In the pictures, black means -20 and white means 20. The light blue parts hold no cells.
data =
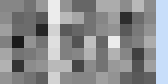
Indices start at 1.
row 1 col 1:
1
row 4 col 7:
-7
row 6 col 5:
9
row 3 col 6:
-6
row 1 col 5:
17
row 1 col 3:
-2
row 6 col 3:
2
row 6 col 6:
9
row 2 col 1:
2
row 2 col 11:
-13
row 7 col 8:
1
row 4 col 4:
-2
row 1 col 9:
7
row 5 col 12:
-10
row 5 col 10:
8
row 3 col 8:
-2
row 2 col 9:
1
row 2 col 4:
-6
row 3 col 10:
3
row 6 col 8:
2
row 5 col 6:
0
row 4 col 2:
-16
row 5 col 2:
-2
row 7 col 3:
-2
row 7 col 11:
-4
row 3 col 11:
-6
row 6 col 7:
-9

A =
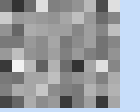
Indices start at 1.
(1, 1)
-3
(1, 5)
0
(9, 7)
-1
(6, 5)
8
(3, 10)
10
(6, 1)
-11
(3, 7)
1
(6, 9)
15
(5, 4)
2
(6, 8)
6
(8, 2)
7
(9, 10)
6
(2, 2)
4
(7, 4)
6
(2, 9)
-3
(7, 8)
5
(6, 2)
18
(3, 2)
-4
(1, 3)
-3
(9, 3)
7
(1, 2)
-12
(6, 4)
-5
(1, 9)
-8
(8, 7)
-1
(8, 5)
2
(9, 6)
-11
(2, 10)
1

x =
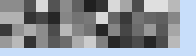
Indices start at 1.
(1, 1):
2
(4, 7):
7
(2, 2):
8
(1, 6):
2
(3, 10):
1
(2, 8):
-1
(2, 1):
8
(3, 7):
1
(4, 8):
12
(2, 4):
-9
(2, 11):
-11
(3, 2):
3
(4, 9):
0
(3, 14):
-6
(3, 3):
7
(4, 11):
-11
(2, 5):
-14

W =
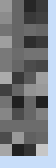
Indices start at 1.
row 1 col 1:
4
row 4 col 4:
-11
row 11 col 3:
-3
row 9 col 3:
-4
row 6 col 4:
-9
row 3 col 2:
-4
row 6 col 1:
-1
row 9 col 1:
-2
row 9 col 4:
-15
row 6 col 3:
-8
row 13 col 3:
-12
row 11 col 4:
-3
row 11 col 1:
-3
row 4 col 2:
-4

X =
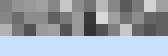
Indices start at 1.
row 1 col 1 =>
0
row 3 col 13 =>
-7
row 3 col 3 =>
-7
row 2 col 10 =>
5
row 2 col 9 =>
14
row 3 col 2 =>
-1
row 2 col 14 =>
-5
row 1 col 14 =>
5
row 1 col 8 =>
-2
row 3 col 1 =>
8
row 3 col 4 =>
4
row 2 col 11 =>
-2
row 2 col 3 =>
2
